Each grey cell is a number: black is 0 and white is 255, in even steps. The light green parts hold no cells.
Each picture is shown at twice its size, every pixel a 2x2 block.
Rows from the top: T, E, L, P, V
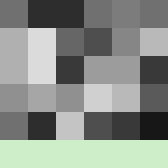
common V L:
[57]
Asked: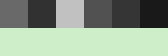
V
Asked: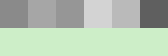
P
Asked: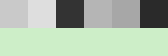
L
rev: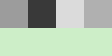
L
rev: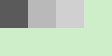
P

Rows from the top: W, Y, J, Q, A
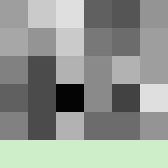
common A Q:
[75]
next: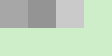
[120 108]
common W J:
[158]
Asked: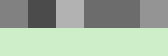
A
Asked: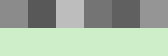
A

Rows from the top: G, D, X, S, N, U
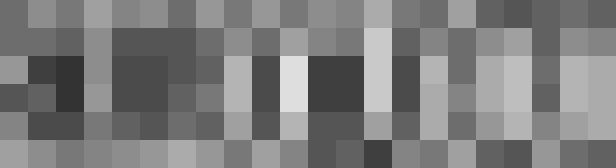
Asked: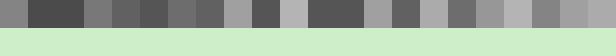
N
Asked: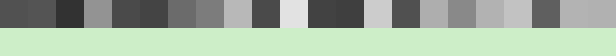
S
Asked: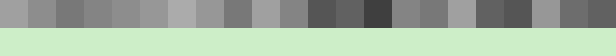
U

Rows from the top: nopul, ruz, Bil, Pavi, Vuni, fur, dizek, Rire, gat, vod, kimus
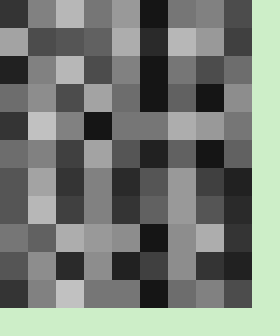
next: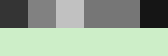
[109 129]
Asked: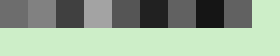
fur
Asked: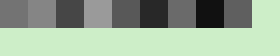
fur
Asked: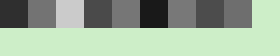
Bil
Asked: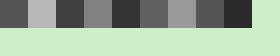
Rire

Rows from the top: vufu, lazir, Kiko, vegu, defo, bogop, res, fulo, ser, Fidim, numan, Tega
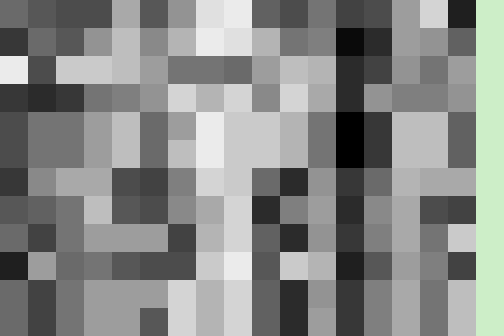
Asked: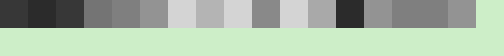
vegu
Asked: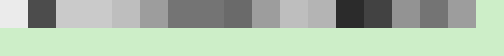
Kiko
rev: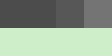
Fidim
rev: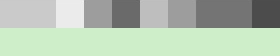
defo
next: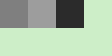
[137 169]
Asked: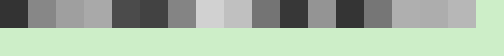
res
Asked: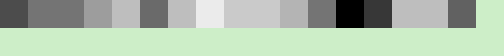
bogop

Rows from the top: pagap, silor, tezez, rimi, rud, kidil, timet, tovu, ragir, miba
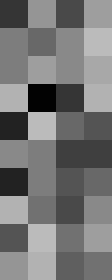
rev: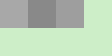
tezez
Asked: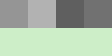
miba

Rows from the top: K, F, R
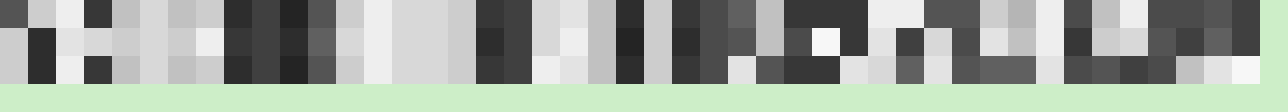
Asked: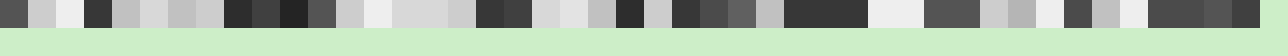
K
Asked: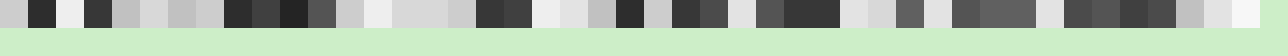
R
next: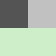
[ 75 247]

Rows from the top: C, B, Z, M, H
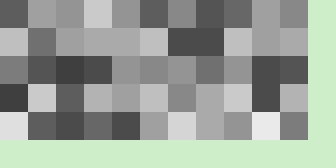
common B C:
[160]
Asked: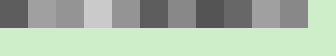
C
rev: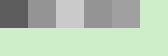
C
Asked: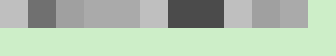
B
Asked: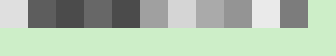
H
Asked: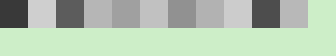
M

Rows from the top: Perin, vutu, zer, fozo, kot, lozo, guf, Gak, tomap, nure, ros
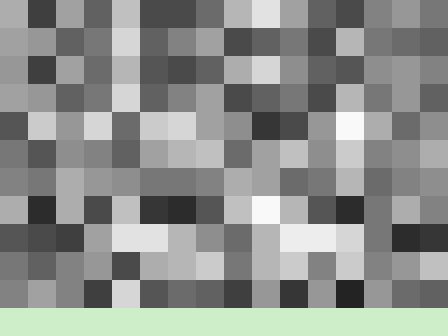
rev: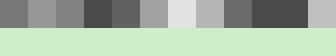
Perin
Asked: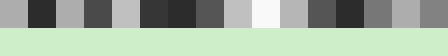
Gak
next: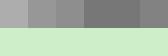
[173 161]
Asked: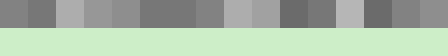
guf
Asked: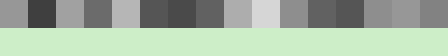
zer
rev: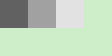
Perin

